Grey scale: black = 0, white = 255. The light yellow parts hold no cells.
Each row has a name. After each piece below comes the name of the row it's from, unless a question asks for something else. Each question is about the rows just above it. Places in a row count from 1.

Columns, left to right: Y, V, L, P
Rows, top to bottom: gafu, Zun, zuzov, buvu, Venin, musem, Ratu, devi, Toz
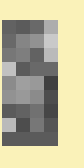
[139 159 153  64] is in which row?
Venin
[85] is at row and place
devi, 4
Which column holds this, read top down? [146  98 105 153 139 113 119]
L
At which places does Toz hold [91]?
1 2 3 4
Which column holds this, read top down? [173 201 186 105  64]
P
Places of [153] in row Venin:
3

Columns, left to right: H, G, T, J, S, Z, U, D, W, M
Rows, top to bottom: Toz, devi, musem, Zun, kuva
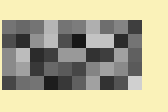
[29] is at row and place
kuva, 4
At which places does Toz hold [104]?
2
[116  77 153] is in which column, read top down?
S
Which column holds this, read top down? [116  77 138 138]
H
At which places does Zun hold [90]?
5 10

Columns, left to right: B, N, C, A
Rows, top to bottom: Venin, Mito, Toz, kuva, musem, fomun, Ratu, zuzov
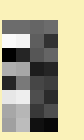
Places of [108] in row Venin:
1 2 4
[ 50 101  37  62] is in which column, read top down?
A
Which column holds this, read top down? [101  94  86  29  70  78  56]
C
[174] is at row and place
kuva, 1
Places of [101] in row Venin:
3
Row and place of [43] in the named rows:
fomun, 4

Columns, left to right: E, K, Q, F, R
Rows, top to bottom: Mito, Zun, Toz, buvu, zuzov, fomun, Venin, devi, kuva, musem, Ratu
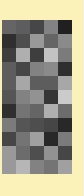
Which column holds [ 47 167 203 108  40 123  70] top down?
R
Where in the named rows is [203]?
fomun, 5
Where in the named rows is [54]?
fomun, 4
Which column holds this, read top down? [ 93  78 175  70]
K
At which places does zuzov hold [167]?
2 5
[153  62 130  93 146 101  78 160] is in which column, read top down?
Q

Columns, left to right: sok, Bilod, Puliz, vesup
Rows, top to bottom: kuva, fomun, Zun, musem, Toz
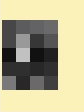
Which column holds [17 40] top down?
Puliz
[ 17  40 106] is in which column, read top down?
Puliz
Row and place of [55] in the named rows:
fomun, 3
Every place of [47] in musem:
1 2 4
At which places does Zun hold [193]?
2
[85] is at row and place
fomun, 4

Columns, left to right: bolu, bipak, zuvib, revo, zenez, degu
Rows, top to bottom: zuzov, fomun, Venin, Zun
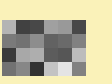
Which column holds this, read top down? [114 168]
bipak
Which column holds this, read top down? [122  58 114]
bolu

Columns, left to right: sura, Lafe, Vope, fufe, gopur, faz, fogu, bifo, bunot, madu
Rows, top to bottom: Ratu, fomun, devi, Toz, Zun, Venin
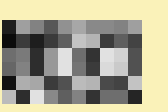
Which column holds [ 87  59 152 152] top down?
fufe
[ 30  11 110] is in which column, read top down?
sura
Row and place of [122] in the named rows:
devi, 2
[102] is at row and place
Toz, 1
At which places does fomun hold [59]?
2 4 8
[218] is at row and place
Toz, 8
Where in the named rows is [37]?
Venin, 10

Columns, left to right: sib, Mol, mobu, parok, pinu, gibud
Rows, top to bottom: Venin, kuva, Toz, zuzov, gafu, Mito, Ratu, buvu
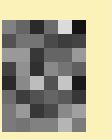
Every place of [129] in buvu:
3 4
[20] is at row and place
Venin, 6
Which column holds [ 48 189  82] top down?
mobu
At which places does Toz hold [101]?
4 5

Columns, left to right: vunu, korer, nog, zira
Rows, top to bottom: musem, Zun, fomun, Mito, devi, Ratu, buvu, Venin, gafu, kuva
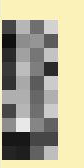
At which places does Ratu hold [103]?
3
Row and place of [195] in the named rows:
fomun, 4
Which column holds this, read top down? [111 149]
nog
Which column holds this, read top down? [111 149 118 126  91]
nog
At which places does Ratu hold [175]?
1 2 4
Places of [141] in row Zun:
2
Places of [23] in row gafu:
1 2

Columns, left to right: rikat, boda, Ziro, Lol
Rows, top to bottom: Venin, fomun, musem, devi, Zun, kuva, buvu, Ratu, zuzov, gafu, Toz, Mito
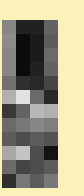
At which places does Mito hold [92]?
3
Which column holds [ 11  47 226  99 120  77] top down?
boda
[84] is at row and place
zuzov, 4
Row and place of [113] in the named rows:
Zun, 1
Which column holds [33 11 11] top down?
boda

